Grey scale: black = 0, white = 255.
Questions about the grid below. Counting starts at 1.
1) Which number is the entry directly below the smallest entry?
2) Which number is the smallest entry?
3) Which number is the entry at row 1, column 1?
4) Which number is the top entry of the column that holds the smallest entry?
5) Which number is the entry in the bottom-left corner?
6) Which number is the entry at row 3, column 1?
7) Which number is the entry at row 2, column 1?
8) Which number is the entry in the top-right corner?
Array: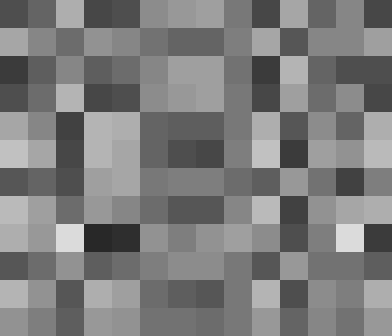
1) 94
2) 40
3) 78
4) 71
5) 146
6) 59
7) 166
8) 71

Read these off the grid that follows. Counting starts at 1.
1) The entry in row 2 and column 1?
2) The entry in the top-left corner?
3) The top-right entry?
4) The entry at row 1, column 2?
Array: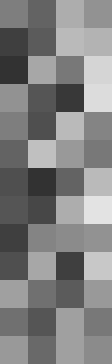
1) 63
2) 126
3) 146
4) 99

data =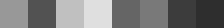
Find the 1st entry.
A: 152
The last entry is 46
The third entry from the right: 121

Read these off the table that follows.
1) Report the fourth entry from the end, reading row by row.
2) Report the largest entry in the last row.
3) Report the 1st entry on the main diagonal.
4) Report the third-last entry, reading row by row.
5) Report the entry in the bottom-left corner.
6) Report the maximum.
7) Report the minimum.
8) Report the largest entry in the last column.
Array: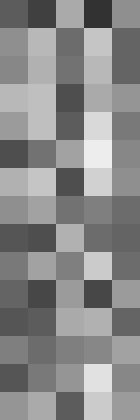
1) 170
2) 203
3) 92
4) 92
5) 149
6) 237
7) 50
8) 162

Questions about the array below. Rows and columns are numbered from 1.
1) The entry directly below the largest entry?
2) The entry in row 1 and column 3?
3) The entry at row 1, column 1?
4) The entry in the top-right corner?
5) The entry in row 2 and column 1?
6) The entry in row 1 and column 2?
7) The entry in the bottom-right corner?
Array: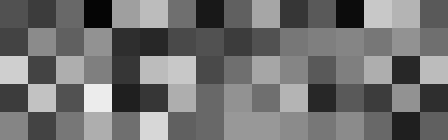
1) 174
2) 104
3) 81
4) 89
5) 67
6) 60
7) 96

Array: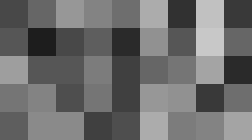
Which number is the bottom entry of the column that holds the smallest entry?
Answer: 138
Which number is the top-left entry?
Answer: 72
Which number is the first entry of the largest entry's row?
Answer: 86
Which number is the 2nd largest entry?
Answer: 193
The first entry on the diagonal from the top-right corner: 57
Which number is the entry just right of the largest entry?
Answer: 102
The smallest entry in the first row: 49
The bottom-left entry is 94
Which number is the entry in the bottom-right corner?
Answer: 164
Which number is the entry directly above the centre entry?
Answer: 42
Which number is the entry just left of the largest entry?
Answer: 86
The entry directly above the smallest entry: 102
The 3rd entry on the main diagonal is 86

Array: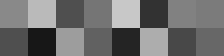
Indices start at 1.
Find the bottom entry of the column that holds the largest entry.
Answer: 36
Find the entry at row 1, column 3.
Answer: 79
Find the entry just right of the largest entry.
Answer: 50
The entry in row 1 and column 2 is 186
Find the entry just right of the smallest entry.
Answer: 157
